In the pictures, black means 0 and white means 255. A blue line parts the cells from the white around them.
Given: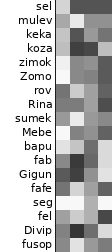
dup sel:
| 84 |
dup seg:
| 248 |
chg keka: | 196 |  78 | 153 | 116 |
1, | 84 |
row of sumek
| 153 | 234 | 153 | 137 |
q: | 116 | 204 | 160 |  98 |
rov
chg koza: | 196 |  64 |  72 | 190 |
0, | 190 |

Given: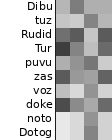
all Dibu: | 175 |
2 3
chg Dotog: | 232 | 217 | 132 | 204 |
3, | 210 |
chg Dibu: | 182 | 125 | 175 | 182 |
3, | 175 |
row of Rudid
| 112 |  91 | 197 |  91 |

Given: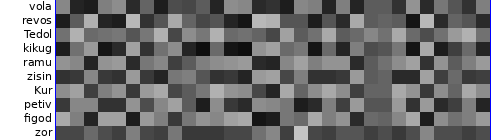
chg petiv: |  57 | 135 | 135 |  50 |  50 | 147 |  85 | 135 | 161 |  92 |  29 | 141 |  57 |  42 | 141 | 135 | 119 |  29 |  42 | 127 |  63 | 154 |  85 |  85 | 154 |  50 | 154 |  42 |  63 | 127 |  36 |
6, | 77 |
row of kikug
|  29 | 113 | 154 |  21 |  42 | 161 |  50 | 113 | 141 |  36 |  14 | 106 |  21 |  14 | 147 | 161 | 106 | 119 |  21 | 106 |  36 | 127 |  77 |  85 | 119 |  21 | 169 |  29 |  63 | 106 |  36 |

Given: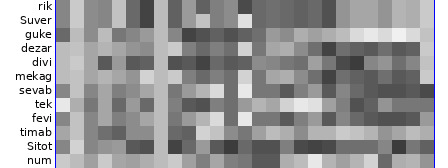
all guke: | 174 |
17 19
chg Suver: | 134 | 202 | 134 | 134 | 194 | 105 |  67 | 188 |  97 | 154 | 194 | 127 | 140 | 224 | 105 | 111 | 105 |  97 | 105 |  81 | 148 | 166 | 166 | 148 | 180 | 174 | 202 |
2, | 140 |
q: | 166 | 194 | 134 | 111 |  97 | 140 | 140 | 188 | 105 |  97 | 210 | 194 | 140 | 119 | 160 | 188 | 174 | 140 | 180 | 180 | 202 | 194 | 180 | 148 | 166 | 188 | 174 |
timab
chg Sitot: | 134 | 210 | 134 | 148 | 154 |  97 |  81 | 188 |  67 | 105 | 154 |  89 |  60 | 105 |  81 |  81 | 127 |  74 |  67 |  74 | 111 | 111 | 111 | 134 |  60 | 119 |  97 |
5, | 89 |

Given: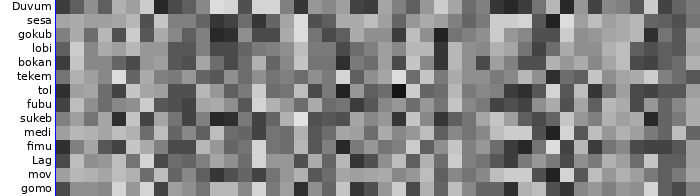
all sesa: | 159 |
2 3 23 27 37 39
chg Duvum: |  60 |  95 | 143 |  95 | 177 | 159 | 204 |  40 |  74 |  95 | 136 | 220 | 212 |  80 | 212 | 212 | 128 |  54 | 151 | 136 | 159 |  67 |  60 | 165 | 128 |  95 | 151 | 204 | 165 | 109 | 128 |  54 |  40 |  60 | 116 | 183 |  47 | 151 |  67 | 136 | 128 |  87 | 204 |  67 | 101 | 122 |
36, | 40 |
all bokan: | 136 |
2 3 16 26 38
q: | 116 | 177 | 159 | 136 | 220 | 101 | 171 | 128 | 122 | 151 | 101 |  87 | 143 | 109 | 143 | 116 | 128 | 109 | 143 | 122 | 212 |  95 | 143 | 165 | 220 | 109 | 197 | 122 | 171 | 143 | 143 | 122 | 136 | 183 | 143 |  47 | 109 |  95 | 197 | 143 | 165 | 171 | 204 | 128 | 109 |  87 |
tekem
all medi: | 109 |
6 12 16 19 22

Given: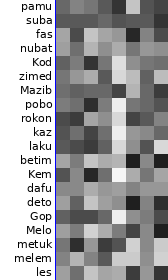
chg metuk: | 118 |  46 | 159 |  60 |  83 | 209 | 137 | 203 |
2, | 151 |
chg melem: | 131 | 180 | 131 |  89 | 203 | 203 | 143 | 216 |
7, | 209 |
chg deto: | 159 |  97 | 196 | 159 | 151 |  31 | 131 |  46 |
4, | 143 |
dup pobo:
| 124 |
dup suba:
| 89 |
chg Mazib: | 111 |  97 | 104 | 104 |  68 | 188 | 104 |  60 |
5, | 180 |

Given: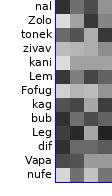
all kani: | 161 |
1 2 3
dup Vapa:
| 154 |
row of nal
|  49 | 112 |  76 | 147 |
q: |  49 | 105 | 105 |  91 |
dif
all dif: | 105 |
1 2
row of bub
|  49 | 112 |  76 |  99 |

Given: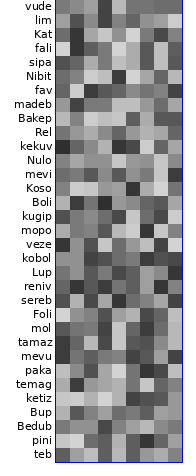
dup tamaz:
| 184 |
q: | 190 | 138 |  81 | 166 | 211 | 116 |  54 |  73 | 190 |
paka
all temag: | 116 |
5
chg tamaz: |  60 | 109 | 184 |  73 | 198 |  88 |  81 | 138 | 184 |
1, | 101 |

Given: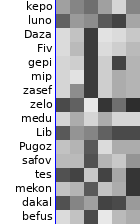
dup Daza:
| 219 |
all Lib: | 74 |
4 5
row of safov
| 186 | 186 |  81 | 180 | 200 | 148 |
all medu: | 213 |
0 2 4 5
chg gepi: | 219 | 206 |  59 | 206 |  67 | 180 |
0, | 213 |
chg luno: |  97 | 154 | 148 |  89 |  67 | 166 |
2, | 141 |

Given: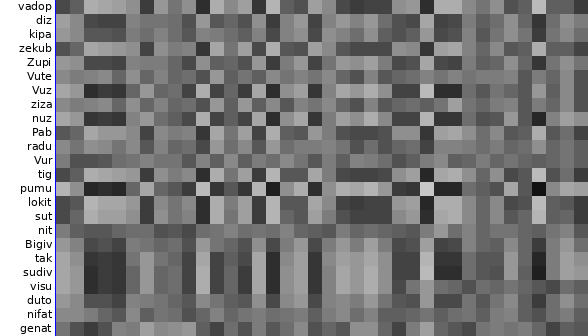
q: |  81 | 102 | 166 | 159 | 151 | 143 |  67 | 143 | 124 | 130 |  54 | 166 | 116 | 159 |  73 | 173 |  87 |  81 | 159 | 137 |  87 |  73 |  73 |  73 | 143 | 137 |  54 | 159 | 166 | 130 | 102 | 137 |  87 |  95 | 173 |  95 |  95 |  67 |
zekub
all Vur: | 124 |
0 14 19 22 26 30
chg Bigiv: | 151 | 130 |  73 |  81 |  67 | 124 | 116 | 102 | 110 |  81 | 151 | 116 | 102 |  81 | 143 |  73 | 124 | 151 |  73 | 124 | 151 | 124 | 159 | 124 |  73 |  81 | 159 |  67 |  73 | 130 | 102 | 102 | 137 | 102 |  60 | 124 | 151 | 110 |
31, | 95 |
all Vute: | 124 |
1 30 31 34

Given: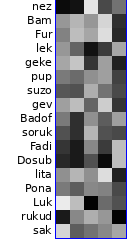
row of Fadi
|  53 |  26 | 136 |  59 | 189 |
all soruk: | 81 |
0 3

